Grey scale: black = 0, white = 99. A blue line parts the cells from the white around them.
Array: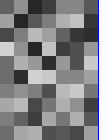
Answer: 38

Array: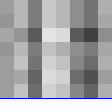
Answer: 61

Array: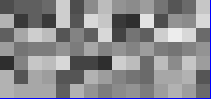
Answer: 30

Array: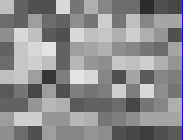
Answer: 74

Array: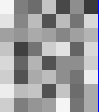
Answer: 95

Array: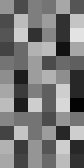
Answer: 58

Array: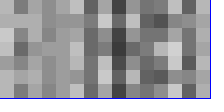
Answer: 71

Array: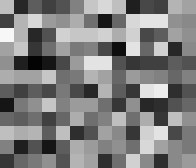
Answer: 74

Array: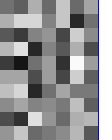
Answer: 44
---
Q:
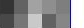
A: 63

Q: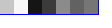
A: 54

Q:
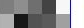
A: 43

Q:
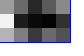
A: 15

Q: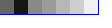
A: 71

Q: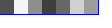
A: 40

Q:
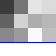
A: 46

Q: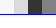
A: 85

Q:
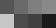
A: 41

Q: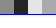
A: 14
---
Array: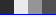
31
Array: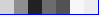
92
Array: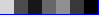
0
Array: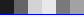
63
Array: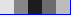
73
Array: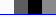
53
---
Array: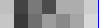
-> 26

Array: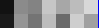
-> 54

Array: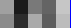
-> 10

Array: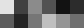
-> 25

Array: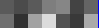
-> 29

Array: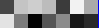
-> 76

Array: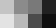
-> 54

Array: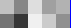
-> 52
